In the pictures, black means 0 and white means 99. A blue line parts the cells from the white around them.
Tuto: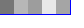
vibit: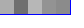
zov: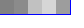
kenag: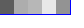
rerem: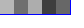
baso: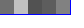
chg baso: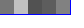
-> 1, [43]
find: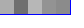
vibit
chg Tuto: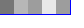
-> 5, [64]

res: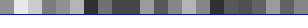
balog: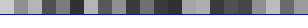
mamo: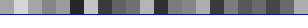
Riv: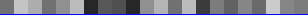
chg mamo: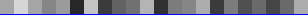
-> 18, [34]
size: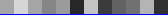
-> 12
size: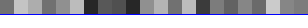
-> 22
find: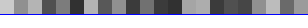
balog
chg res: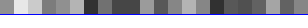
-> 20, [60]

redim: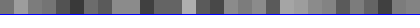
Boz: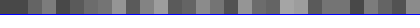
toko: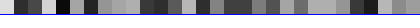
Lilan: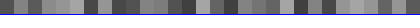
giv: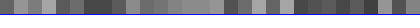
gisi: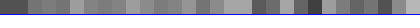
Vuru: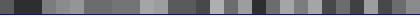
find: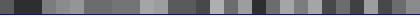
Vuru
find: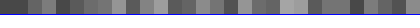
Boz
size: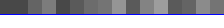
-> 16

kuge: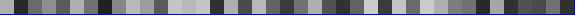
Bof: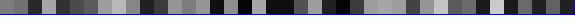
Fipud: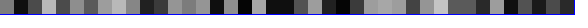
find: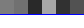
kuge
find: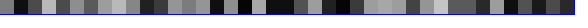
Fipud

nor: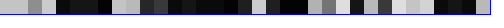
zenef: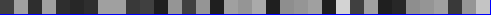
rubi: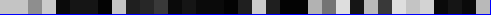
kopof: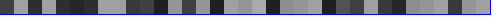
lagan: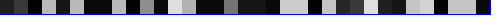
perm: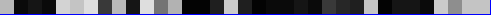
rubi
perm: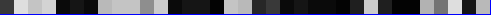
nor

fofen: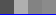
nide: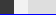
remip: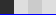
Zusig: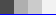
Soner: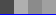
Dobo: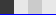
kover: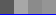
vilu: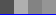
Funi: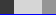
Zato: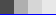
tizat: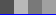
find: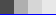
Zato
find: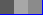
kover
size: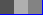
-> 3

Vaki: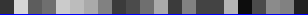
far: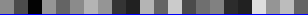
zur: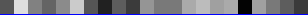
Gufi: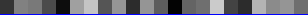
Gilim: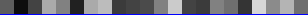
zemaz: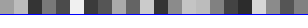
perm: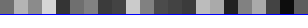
Gilim
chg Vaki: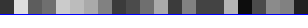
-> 2, [83]
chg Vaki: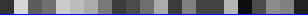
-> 8, [50]
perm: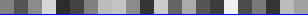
zemaz

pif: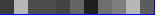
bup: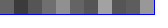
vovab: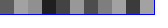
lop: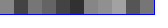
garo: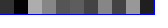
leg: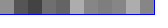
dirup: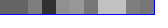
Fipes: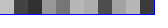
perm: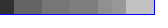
dirup
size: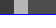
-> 4
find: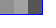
lop
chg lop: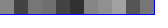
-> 4, [39]

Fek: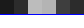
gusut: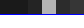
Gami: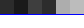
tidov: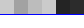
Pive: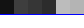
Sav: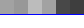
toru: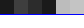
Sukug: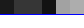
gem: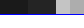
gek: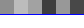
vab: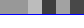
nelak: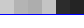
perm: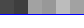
Sav
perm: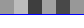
vab
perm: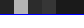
gusut
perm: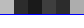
Gami

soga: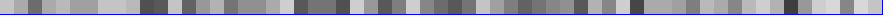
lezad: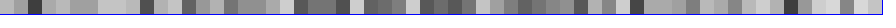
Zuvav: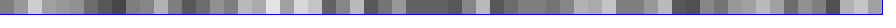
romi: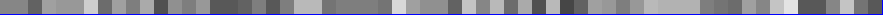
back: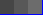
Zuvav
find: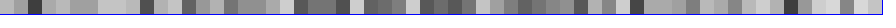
lezad
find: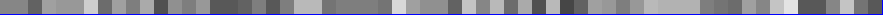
romi
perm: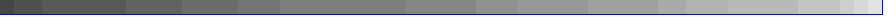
Zuvav

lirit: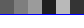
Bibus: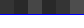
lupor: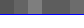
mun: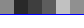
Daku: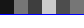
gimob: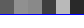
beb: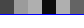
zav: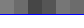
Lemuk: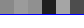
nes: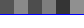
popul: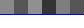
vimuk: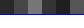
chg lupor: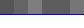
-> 6, [42]
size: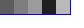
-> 5
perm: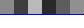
gimob
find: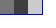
Daku
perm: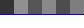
nes
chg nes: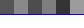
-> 6, [56]

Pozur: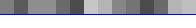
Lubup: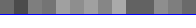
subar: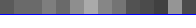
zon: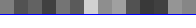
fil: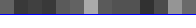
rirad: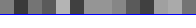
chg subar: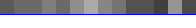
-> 11, [29]
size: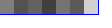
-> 7

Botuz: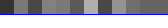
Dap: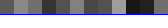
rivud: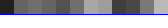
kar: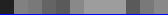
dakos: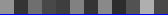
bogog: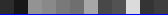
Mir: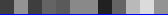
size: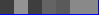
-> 7
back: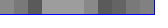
kar
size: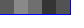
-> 5
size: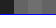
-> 4

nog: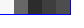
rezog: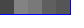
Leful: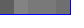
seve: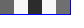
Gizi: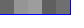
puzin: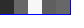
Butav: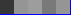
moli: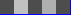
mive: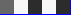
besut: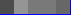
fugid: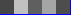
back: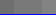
Leful
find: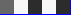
mive
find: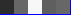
puzin
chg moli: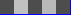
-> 4, [68]
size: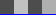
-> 4
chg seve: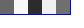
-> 4, [96]
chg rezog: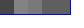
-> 5, [33]

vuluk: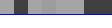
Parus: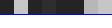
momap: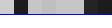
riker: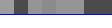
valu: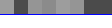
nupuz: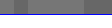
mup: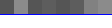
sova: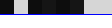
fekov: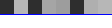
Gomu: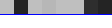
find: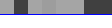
vuluk
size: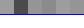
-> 6
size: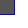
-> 1
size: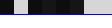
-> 8
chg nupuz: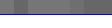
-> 6, [46]

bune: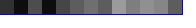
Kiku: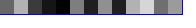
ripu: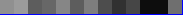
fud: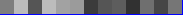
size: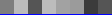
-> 8
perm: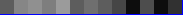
bune

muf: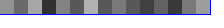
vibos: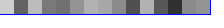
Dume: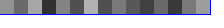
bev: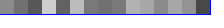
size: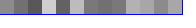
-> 13
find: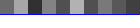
Dume
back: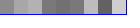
bev
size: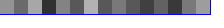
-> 15

